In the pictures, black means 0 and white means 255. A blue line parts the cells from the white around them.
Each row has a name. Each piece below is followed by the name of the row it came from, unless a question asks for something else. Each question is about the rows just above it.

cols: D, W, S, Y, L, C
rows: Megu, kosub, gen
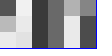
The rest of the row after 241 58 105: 178 133
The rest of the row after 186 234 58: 105 234 76
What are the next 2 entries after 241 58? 105 178
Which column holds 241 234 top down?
W

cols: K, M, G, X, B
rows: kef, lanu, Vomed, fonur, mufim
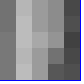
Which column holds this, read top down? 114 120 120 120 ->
K
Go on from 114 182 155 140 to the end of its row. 72
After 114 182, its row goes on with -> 155 140 72
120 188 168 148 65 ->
Vomed
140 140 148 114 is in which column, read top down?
X

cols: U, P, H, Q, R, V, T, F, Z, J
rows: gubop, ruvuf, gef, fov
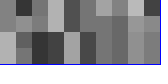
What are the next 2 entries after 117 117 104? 151 137
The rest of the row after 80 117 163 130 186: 66
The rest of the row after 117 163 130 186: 66
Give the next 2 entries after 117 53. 66 163
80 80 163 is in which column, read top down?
R

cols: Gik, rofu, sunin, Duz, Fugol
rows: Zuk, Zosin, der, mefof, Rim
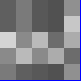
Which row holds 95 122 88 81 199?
Zosin
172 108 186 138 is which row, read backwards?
der
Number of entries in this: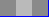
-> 3
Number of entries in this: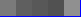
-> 5

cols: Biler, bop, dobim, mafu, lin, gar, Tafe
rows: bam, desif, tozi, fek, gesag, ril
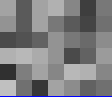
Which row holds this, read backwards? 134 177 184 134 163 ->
gesag
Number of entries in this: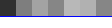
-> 7
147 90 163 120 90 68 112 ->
desif

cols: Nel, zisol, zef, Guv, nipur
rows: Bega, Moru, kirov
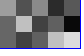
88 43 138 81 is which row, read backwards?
Bega
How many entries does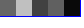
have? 5
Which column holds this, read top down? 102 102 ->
Nel
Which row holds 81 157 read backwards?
Bega
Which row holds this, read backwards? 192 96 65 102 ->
kirov

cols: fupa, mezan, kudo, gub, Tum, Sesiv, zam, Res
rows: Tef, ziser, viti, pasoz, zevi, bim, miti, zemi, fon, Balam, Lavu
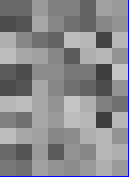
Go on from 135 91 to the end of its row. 175 183 147
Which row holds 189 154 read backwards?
zemi
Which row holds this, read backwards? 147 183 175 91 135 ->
pasoz
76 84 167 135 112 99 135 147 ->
ziser

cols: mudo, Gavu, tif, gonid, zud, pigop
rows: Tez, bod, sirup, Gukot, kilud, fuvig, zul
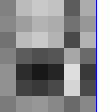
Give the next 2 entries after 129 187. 201 194
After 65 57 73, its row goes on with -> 214 73

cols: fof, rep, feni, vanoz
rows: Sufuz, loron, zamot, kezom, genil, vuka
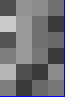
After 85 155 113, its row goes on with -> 105
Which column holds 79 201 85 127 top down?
fof
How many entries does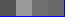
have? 4
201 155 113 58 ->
loron
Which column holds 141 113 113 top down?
feni

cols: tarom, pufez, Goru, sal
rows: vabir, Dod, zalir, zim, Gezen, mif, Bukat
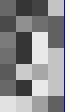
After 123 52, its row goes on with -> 233 97
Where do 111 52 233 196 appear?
zim
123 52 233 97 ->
zalir
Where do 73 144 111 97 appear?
Dod
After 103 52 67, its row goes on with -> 196
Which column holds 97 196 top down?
sal
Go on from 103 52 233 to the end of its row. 196

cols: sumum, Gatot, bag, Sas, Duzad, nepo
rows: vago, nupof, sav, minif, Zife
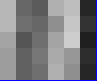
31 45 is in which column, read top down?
nepo
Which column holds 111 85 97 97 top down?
Gatot
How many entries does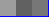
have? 3
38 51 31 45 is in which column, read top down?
nepo
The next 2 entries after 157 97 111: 176 143
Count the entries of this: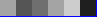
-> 6

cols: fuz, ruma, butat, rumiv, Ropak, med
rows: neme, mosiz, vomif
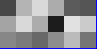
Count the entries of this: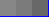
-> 3
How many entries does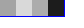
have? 4
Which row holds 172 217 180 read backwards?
neme
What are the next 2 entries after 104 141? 187 117
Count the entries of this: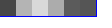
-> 6
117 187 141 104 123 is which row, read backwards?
vomif
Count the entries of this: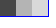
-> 3

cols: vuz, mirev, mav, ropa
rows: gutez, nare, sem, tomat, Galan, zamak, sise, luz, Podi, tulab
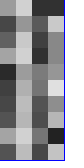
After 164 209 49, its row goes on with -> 136
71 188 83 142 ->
sise
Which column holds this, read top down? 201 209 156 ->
mirev
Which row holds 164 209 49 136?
tomat
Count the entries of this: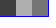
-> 3

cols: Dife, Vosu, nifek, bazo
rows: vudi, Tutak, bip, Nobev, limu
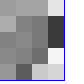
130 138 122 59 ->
bip
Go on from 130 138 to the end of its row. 122 59

